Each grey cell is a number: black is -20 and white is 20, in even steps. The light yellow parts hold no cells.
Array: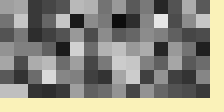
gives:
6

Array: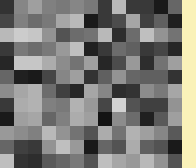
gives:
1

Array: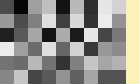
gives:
-19

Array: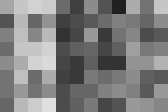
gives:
11

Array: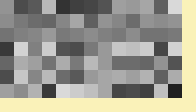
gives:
-8

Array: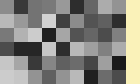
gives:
-11
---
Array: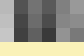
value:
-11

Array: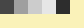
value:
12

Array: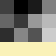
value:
1

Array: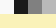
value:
-16

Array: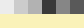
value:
-11

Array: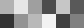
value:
18

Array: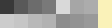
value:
2

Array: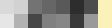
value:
1

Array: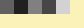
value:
0

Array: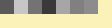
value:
6
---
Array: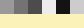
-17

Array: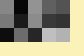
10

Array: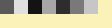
-1

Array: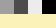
17

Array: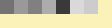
14

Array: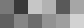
5

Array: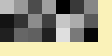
-1
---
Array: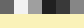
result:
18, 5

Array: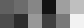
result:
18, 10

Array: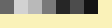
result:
13, 9

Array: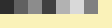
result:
14, 8

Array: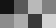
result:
13, 9

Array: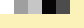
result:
20, 11

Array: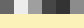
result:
17, 5

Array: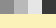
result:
16, 9

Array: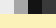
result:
17, 6

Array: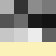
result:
17, 13
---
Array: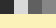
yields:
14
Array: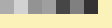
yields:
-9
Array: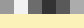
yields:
-12
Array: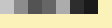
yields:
7
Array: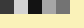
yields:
-17
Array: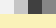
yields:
11
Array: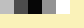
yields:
-19
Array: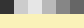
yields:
9
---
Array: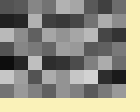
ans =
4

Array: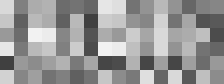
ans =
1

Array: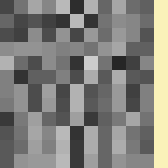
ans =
3

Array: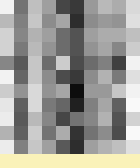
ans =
0

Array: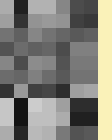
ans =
-14

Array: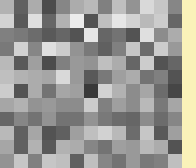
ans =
11

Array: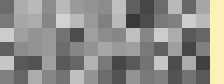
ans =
-4
